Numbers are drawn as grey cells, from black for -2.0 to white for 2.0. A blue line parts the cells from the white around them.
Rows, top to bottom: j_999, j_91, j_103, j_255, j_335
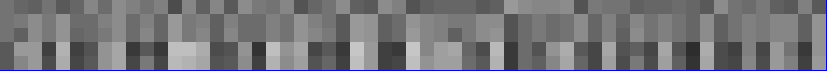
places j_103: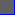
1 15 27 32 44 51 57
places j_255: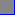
30
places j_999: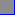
8 17 24 27 37 40 51

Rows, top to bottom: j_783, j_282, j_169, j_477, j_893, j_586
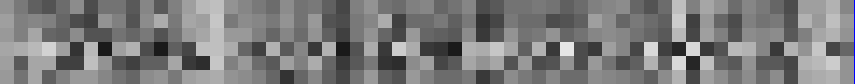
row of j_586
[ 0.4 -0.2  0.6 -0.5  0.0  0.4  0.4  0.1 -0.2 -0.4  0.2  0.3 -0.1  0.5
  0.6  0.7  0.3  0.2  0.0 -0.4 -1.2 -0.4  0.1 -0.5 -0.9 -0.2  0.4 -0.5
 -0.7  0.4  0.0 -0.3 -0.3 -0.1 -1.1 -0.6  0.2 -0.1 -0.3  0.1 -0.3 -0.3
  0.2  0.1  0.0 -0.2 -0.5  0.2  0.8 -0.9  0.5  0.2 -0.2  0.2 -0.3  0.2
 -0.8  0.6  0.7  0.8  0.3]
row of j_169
[ 0.4  0.0  0.6 -0.4 -0.5  0.2 -0.7 -0.7 -0.2 -0.4 -0.1 -0.7 -0.2  0.4
  0.6  1.0  0.4  0.4  0.0 -0.4  0.1 -0.3  0.3 -0.5 -1.0 -0.1  0.3 -0.4
 -0.9  0.4 -0.4 -0.5 -0.6  0.2 -1.1 -0.6  0.3 -0.2 -0.1  0.3 -0.4 -0.2
  0.1  0.2  0.1 -0.2 -0.4 -0.6  0.9 -0.9  0.5  0.0 -0.7  0.2  0.1  0.2
 -0.6  0.0  0.6  0.8  0.3]
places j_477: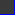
22 27 30 39 42 50 55

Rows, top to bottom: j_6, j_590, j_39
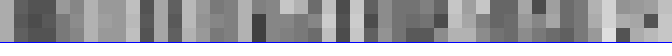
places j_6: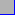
6 17 21 42
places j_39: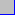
9 23
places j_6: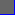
31 35 36
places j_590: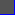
24 46
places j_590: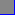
15 19 20 22 38

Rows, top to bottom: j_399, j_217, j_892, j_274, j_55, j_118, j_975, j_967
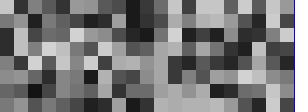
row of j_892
[-1.3  1.0 -0.9 -0.3 -0.4  1.3  0.4  0.2 -0.8 -1.4 -1.6 -0.2  1.3 -1.5
 -1.0 -1.5  0.2 -1.3 -1.2  0.0  1.2]
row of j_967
[-0.1  0.3 -0.7 -0.1 -0.5 -0.9 -1.5 -1.3  0.5 -1.6 -1.2  0.8  0.7  0.8
  0.8  0.9  0.4 -0.7 -1.4  1.2 -0.9]
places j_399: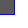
3 7 18
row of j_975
[-0.4 -0.6 -1.7 -0.9  0.1 -0.2 -0.5  0.6 -1.2 -0.3 -0.3  0.5  0.7  0.3
  0.7 -1.5 -1.3 -0.3 -0.2  1.1  0.2]
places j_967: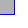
11 13 14
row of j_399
[ 1.1 -1.2  0.0 -0.6 -1.2  0.4  0.3 -0.6 -0.8 -1.6 -1.1 -0.3  1.1 -1.0
  1.1  1.1 -0.5  1.2 -0.6  1.1  0.4]

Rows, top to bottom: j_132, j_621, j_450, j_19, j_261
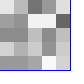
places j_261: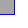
2
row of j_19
[1.3 0.8 1.2 0.3 1.2]
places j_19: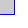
2 4
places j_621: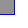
1
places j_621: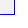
2 3
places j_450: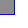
0 1 3

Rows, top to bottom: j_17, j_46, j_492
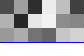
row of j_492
[ 0.4  0.7 -0.2 -0.4  1.1  1.3]
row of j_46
[ 0.8 -1.4  1.6  1.8  0.2  0.1]
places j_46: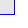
2

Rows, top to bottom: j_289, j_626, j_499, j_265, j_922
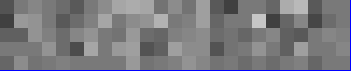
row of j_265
[-0.1 -0.1 -0.1  0.3 -0.3 -0.8  0.6 -0.1  0.4  0.5 -0.7 -0.5  0.5  0.2
  0.2 -0.7 -0.2 -0.1  0.3 -0.1 -0.5  0.5 -0.1 -0.1  0.1]
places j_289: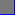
1 3 6 17 18 23 24

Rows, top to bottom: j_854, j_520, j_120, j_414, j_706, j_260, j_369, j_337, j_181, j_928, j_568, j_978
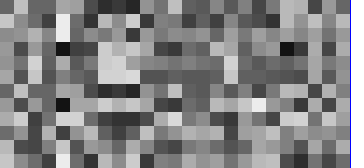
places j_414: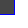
6 11 23
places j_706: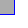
4
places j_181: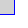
4 5 21
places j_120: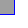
16 18 20 22

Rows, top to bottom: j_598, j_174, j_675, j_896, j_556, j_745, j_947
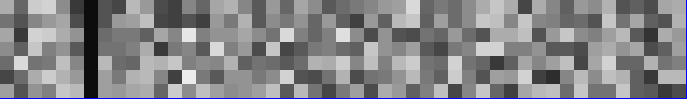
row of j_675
[ 0.6 -1.1  1.3  1.2  0.7  0.3 -1.8 -0.3 -0.1 -0.1 -0.5  0.6  0.1  1.6
  0.0  0.3  0.3  0.6  0.2 -0.2  1.4  0.0 -0.4  0.0  1.5  0.2 -0.8  0.3
 -0.7 -0.8 -0.2 -0.4  0.4 -0.3 -0.7  0.7  0.7  1.0 -0.7  0.4  1.1  0.2
  0.0  0.5  0.9 -0.6 -1.2  0.7  0.4]
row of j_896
[ 0.2 -0.5  1.1  0.0  0.3 -0.6 -1.8 -0.2 -0.2  0.0  0.7 -1.1 -0.1  0.1
 -0.6  1.4  0.0  0.4 -0.8  1.1 -0.9 -0.6 -0.1  0.0 -0.3 -0.5  1.1  0.3
  0.1  0.5 -0.6 -0.9 -0.1  0.1  1.3  1.3  0.0  0.0  0.3 -0.6 -0.6 -0.8
  0.5  0.7  0.3  0.6 -0.8 -0.5  0.5]
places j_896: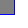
3 9 16 23 36 37
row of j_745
[-0.9 -0.3  0.7  1.2  0.8  0.4 -1.8  0.5 -0.1  0.8  0.9  0.1 -1.0  1.7
 -0.1 -0.6  0.3  0.3 -0.1  0.2  1.3 -0.7 -0.8 -0.2  0.8 -0.8 -0.2 -0.1
  0.3  0.9 -0.1 -0.5  1.2  0.0 -0.7  0.5  0.4  1.3 -1.0 -1.3  0.1  0.9
  0.2  1.0  0.8 -0.5 -1.1  0.9  0.9]
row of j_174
[-0.2 -0.7  0.1  0.4  0.6 -0.8 -1.8 -0.7  0.4  0.5  1.0 -0.9 -1.0 -0.7
 -1.0  0.4 -0.1  0.8 -0.6  0.2 -0.1  0.3 -0.4  0.4 -0.5 -1.0  0.4 -0.5
  0.9  1.1 -0.5  0.5 -0.3  0.2  1.1  1.0  0.1  1.1  0.1  0.0 -0.4 -0.3
 -0.7  1.1 -0.2  0.6 -0.5 -0.7  0.8]

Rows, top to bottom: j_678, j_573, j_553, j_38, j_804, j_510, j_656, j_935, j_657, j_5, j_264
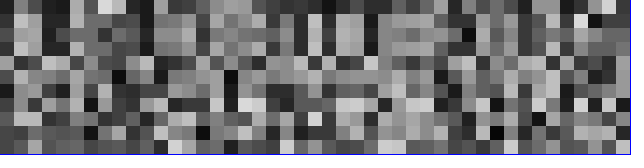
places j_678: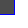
2 25 34 36
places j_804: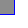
6 9 16 20 35
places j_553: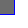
5 6 8 18 29 32
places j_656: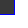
37

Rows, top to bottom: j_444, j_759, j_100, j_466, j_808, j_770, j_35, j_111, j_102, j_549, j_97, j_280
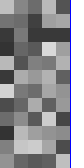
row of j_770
[-1.1  0.7  0.4  0.8 -0.5]
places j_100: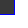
0 2 3 4
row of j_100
[-1.1 -0.1 -1.1 -1.1 -1.1]
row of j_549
[-1.2  0.9  0.5  0.3  0.2]

